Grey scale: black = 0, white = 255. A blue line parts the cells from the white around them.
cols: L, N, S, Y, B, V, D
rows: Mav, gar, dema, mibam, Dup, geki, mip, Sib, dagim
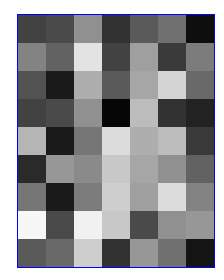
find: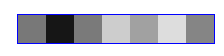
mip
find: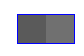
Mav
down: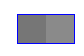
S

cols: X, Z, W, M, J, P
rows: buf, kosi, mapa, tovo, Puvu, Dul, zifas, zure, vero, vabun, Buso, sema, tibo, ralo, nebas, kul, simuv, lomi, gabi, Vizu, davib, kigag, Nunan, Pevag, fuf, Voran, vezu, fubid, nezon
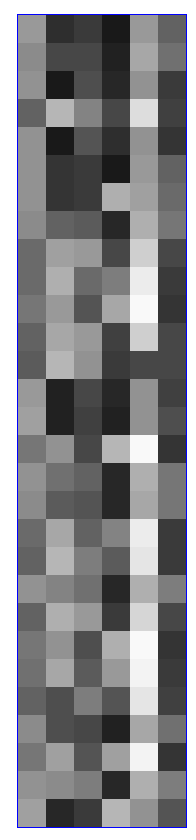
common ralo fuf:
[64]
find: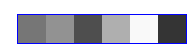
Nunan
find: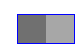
Pevag
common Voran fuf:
[78]

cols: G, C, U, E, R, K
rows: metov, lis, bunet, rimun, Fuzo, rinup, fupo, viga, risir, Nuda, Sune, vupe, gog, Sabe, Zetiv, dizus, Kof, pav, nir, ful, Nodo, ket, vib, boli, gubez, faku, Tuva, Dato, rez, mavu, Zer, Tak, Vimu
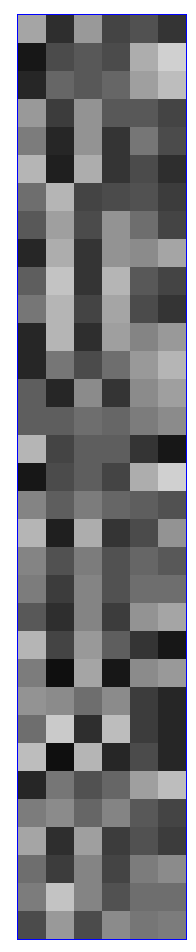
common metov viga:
[68]
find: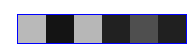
Tuva
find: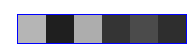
rinup
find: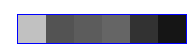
dizus
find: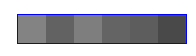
pav
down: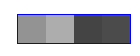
U

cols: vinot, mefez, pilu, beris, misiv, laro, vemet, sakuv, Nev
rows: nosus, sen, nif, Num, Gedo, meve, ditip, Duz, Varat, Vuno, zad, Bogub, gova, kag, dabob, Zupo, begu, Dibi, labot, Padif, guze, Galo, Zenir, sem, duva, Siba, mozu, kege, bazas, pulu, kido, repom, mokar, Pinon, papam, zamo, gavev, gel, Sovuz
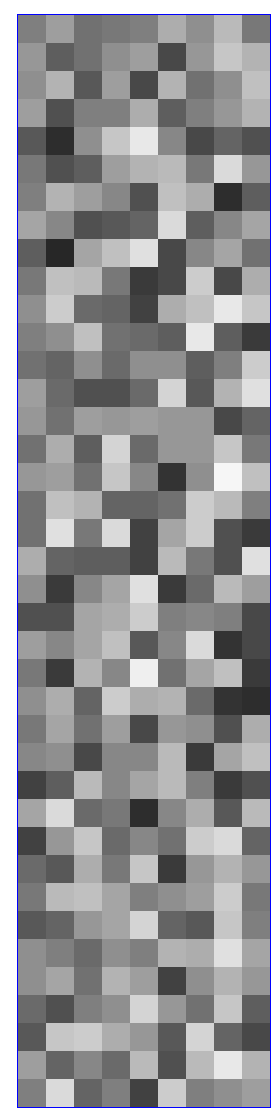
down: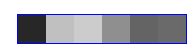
mefez
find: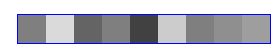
Sovuz
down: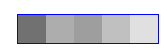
mefez
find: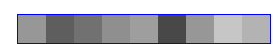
sen
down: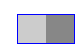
pilu
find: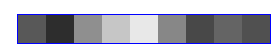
Gedo
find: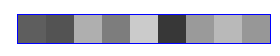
kido

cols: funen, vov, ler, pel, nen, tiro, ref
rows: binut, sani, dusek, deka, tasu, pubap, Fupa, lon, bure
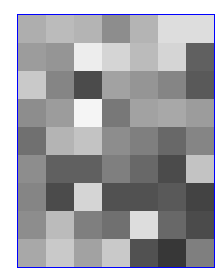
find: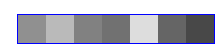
lon
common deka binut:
[141]
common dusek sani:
[149]
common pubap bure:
[127]
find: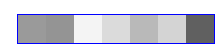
sani
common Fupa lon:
[75]
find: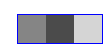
Fupa

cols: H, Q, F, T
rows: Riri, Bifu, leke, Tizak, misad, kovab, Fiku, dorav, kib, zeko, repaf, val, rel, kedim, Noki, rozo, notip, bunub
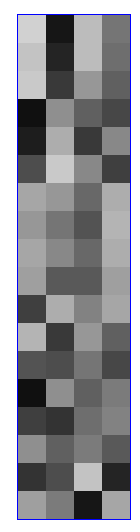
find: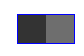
Noki
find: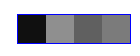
kedim
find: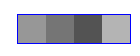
dorav
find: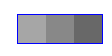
kib

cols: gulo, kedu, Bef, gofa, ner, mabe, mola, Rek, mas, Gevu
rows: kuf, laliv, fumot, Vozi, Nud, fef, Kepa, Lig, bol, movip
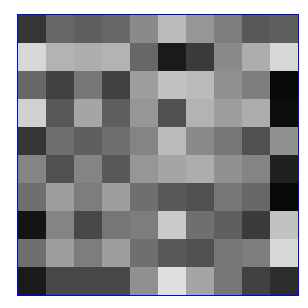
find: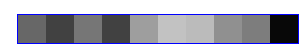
fumot
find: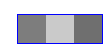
Lig

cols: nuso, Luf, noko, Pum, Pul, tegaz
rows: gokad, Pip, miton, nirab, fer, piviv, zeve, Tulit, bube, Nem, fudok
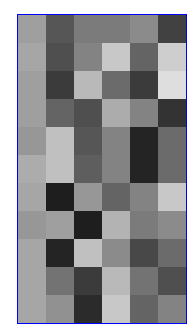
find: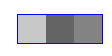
fudok
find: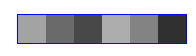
nirab
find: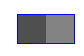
Pip
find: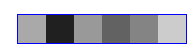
zeve
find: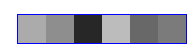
fudok

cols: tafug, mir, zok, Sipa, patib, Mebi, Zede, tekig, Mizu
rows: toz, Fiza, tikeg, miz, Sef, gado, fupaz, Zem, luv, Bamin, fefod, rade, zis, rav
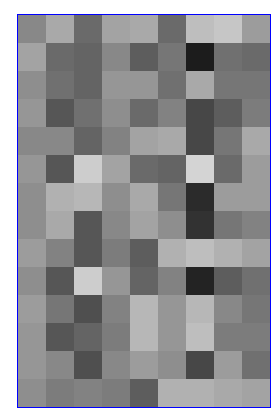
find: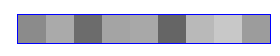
toz
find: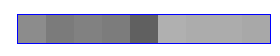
rav
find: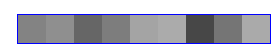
Sef
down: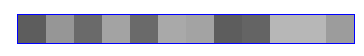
patib

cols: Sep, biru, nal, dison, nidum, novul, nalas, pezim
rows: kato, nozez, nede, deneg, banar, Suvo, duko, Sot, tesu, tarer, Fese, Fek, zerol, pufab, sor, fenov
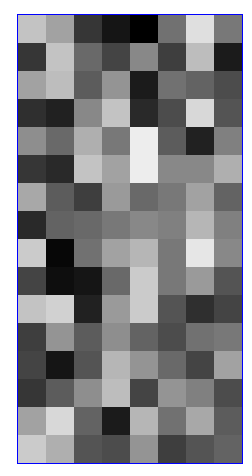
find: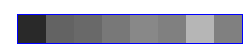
Sot
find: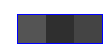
Fese
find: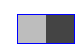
pufab
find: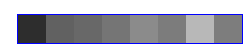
Sot
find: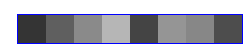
pufab
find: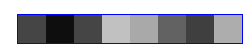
zerol

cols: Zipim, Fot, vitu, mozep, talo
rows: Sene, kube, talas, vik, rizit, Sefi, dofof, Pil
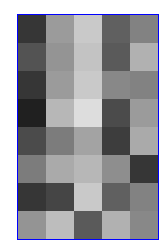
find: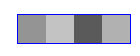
kube
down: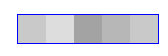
vitu
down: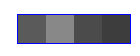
mozep

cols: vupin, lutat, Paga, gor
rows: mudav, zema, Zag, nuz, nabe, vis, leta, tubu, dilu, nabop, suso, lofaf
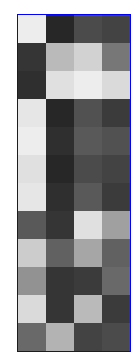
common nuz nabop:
[59]
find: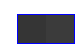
nabop
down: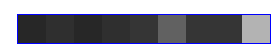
lutat

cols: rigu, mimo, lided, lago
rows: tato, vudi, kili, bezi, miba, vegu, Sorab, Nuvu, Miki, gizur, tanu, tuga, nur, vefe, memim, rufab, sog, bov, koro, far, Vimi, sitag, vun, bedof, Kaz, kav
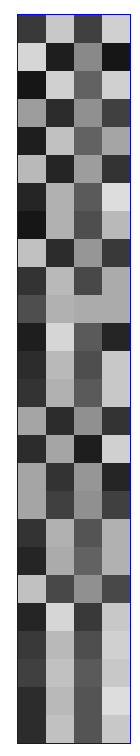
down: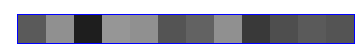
lided
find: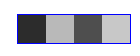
nur
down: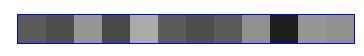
lided
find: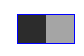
rufab
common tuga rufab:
[30]

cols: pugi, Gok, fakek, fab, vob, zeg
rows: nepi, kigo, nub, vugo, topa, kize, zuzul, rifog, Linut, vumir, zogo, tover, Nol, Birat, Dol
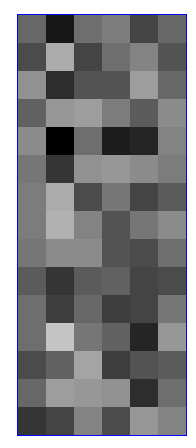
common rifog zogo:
[118]
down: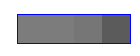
pugi
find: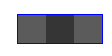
vumir
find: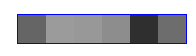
Birat

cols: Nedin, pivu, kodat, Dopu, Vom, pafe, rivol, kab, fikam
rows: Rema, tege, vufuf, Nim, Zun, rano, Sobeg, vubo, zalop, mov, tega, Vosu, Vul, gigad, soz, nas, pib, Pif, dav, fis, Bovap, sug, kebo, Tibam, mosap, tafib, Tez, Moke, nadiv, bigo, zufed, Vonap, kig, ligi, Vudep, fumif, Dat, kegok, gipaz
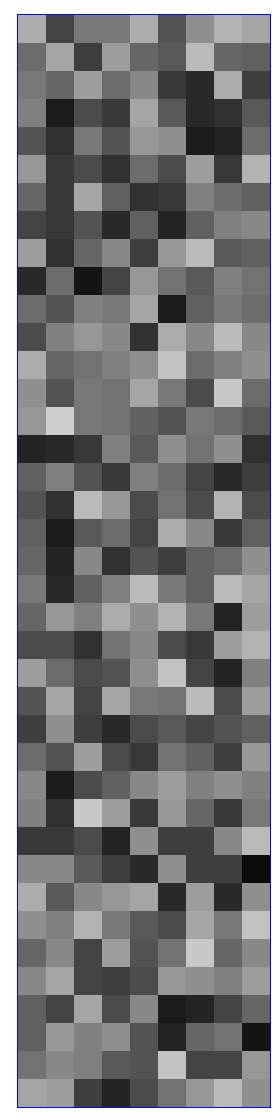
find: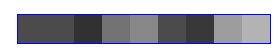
kebo
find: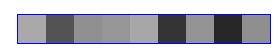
Vonap
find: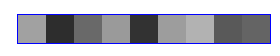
zalop
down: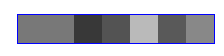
kodat
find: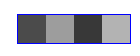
rano
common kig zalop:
[89]

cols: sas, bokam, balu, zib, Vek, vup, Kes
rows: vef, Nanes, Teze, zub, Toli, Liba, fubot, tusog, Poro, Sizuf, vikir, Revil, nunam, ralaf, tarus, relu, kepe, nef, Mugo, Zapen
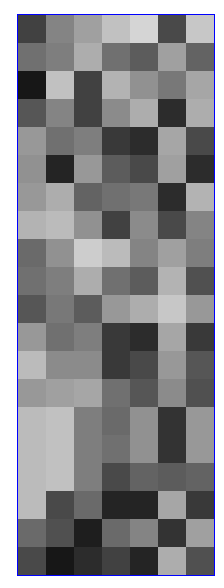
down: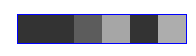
vup
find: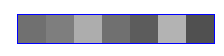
Sizuf
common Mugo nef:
[106]
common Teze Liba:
[145]
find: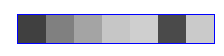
vef

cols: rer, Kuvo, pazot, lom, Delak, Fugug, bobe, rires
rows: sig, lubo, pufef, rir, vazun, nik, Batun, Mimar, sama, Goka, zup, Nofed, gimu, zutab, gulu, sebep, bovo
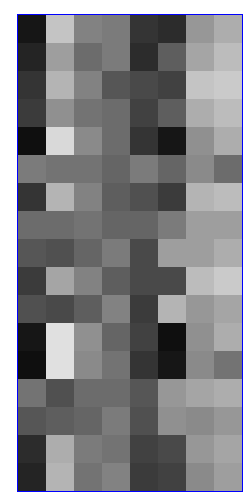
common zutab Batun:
[80]
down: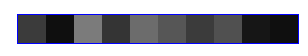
rer

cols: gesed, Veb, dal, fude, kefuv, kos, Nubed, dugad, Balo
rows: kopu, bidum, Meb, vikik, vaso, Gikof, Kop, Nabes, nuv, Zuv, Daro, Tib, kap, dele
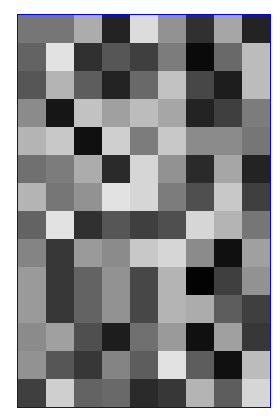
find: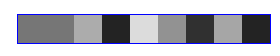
kopu
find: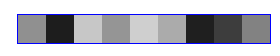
vikik
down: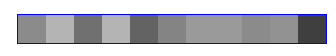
gesed

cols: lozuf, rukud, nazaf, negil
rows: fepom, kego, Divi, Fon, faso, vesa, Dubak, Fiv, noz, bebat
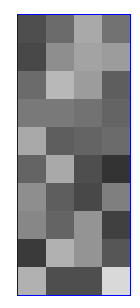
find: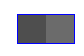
fepom
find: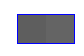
faso
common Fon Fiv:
[100]
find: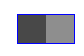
kego
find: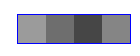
Dubak
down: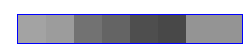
nazaf
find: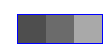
fepom

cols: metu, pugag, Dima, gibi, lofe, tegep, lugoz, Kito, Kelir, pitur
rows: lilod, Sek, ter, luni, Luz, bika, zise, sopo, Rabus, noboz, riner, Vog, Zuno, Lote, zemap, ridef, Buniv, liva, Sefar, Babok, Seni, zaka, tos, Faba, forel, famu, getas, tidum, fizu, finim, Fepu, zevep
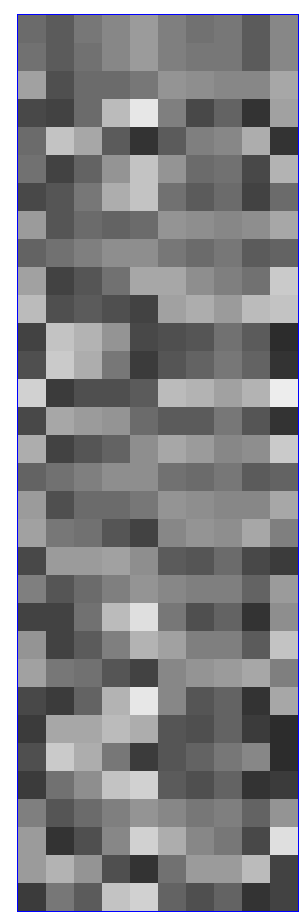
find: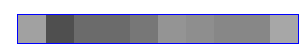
ter
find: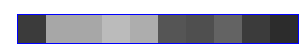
famu
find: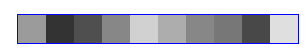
finim
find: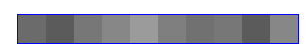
lilod
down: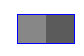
tegep

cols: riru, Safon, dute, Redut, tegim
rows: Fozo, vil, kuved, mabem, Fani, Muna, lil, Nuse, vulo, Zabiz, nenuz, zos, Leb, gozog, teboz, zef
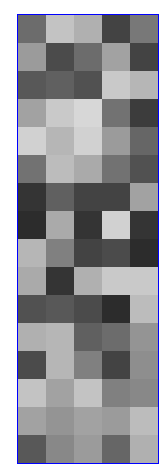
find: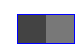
Fozo
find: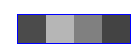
Leb
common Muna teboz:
[188]
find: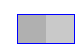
Zabiz
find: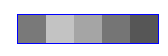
Muna

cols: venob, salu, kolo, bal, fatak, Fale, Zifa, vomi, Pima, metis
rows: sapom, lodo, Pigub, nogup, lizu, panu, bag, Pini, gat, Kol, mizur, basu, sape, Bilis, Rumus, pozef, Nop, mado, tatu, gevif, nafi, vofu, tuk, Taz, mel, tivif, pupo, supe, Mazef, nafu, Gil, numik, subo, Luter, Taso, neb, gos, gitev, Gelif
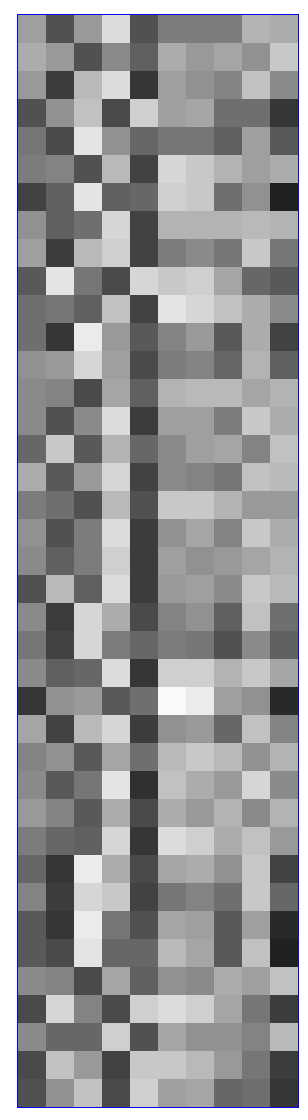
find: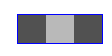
mado
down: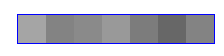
venob
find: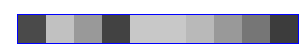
gitev
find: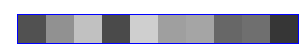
Gelif
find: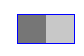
gat
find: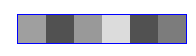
sapom

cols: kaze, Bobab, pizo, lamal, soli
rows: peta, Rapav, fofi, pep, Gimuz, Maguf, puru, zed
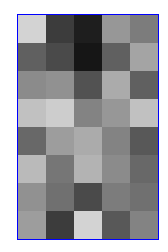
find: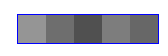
puru
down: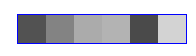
pizo

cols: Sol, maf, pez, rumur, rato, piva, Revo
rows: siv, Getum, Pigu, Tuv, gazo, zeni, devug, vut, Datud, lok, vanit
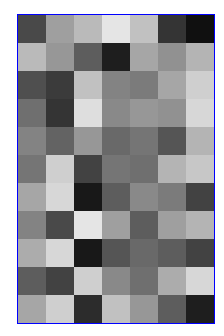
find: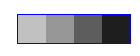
vanit
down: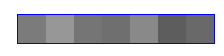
rato
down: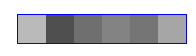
Sol
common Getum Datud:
[93]
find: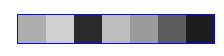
vanit
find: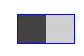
lok

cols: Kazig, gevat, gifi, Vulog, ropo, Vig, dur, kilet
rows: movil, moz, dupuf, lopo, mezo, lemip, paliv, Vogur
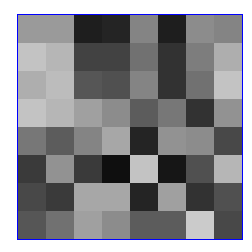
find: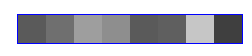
Vogur
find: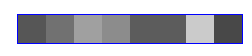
Vogur
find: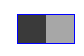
paliv
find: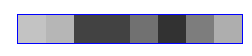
moz

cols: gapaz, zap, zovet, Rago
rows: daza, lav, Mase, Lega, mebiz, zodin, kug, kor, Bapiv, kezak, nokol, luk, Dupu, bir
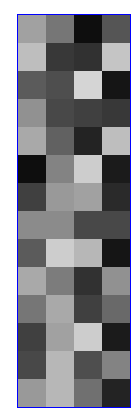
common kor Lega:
[72]
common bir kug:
[153]

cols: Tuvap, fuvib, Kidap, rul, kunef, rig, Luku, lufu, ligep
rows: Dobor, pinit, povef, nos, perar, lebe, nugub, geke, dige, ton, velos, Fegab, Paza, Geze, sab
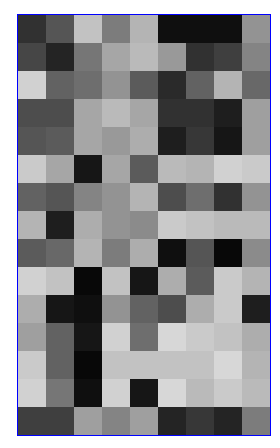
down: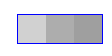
Tuvap
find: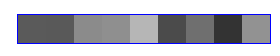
nugub

